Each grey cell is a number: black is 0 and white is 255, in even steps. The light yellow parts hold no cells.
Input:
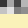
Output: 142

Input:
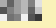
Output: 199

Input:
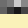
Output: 68

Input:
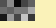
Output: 167

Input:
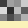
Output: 92

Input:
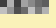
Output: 177
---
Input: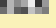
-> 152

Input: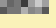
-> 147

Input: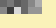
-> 149

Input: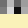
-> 15

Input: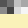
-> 219

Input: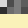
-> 124

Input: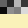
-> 126
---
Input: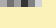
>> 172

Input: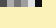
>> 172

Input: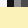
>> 142

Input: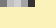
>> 192

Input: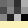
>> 175

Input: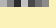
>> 181
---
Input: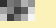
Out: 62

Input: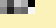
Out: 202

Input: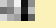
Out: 190

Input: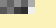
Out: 145

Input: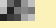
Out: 120

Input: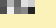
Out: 104
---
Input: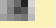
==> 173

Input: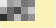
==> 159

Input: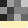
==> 147

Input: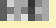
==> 93

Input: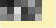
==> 148

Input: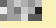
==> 232

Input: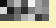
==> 215

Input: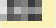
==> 230

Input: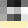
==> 154
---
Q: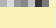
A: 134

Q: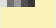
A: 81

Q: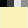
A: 144

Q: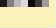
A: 217

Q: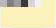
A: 57

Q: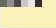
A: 200

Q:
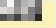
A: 178
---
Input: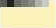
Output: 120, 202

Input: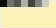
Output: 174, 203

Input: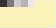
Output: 206, 233

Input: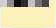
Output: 42, 208

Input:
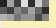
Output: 104, 221

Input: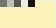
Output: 85, 235

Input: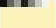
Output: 32, 242

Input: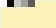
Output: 201, 255

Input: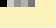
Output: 149, 203

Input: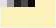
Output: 35, 225
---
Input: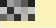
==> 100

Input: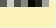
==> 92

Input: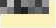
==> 150

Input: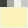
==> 62

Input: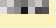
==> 225

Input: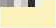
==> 158

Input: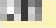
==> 174
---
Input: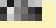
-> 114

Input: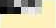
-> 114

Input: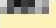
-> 48

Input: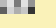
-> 122

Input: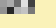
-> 107

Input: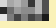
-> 140
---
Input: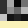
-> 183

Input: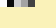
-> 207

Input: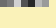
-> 184

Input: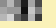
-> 198

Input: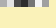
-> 228

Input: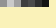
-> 160

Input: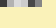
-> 204
